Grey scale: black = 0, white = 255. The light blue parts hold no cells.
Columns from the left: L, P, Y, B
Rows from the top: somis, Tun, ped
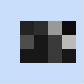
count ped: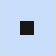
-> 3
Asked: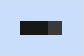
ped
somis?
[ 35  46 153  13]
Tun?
[ 77  23  58 186]

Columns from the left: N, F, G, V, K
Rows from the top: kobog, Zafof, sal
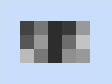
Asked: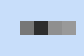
sal
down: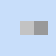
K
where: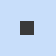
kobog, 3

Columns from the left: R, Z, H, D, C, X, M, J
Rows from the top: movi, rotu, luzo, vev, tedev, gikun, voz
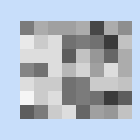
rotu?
[233 203 221 113 123 113  59 194]
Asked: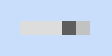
luzo
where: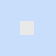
rotu, 0
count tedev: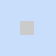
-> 4
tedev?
[221 203 203 113 123 203 203 194]
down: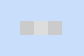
H

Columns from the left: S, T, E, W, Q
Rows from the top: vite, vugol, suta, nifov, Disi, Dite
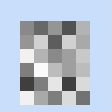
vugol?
[149 209  93 209 169]
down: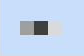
W
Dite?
[241 169 126 218 114]
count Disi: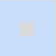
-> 1
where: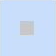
suta, 4

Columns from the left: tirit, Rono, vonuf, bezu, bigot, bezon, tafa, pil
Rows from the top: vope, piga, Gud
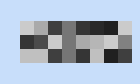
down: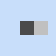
Rono
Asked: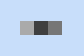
vope
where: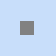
piga, 7
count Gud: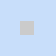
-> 0

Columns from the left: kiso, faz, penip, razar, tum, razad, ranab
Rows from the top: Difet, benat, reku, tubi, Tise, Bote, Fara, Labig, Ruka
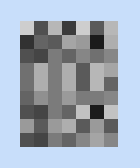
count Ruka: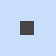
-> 1
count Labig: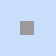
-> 3
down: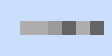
razar
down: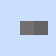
kiso
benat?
[ 50 100  90 165 154  27 174]

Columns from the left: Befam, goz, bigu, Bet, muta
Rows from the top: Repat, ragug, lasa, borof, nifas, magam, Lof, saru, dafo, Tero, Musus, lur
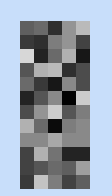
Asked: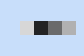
lasa
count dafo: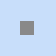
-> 4
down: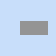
Bet
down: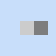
muta
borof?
[ 85 177 186  47  76]
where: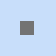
Tero, 2

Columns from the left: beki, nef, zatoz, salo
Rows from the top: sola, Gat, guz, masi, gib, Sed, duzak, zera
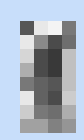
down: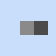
nef
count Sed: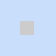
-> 1
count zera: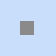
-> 0
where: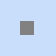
zera, 2

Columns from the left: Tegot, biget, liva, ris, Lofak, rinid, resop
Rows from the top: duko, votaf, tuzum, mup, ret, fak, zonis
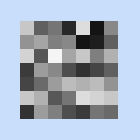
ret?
[ 69 106 156 188 177 188 147]
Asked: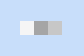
tuzum

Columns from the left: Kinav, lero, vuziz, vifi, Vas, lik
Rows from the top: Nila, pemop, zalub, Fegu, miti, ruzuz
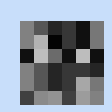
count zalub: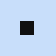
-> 3
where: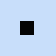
pemop, 2
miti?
[129  86  37  55 167 119]

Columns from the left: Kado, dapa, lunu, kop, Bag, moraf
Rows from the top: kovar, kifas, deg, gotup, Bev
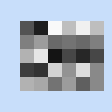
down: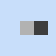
Kado
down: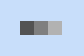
Kado

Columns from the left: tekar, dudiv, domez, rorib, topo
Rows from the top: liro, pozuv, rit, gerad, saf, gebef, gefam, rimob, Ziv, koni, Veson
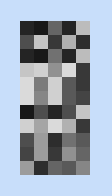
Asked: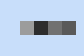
Ziv
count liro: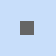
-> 1
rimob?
[208 165 218 177  56]

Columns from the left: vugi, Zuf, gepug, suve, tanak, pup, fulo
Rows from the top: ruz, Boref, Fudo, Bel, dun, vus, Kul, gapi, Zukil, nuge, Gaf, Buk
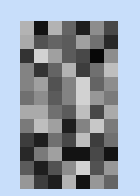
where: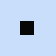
Fudo, 5
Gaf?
[ 91  30  82 141 210  82 151]

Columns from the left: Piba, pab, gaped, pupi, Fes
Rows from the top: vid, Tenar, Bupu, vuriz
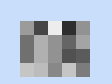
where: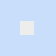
vid, 2
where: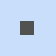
Bupu, 3
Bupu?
[112 176 146  81  91]
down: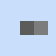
Fes
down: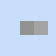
Fes

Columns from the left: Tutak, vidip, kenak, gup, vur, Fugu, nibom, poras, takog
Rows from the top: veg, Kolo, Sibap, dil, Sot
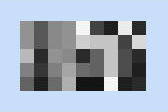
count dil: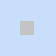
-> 1
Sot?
[ 98  31 107 175  20  20 245  31  42]
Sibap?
[185  42 146 137  42  98 196  77  42]
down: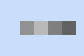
Tutak
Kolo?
[146  87 137 146 206 196 196  66 216]
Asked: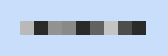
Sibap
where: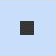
dil, 1

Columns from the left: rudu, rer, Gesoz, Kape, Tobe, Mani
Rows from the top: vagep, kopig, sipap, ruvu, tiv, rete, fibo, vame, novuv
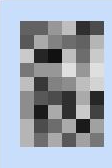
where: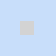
tiv, 5
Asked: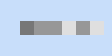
ruvu
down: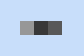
rer
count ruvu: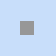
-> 3
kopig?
[ 88 170 130 109  98 181]
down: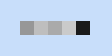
Tobe
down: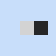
Mani

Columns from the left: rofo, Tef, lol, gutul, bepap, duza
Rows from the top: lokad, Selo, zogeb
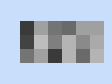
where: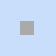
Selo, 5
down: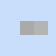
duza
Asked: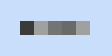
lokad

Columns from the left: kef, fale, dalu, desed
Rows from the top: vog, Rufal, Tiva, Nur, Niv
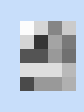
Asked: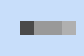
Niv
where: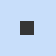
Rufal, 1
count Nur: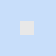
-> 0
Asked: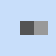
Tiva

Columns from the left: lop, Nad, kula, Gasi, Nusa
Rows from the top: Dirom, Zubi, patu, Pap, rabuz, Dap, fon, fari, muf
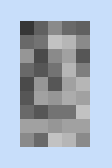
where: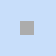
Dap, 3
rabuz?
[ 74 150  86 161 182]
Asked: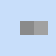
patu
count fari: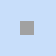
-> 4

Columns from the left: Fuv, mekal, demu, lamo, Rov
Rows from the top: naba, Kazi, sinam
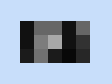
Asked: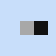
Kazi
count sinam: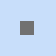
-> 1
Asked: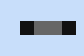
naba
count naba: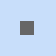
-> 3
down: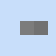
mekal
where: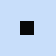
sinam, 3

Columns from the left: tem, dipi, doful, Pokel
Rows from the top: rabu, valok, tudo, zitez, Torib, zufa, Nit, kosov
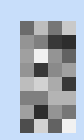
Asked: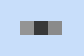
zitez
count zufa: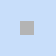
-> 2
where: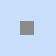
zitez, 2
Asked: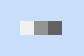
tudo

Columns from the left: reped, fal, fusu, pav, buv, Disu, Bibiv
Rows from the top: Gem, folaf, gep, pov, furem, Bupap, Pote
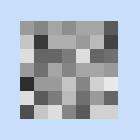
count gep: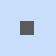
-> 0
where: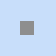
Gem, 3

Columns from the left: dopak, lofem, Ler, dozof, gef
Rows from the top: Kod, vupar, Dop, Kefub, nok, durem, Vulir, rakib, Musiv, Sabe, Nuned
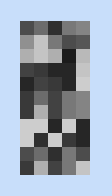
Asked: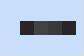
nok
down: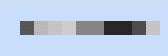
gef

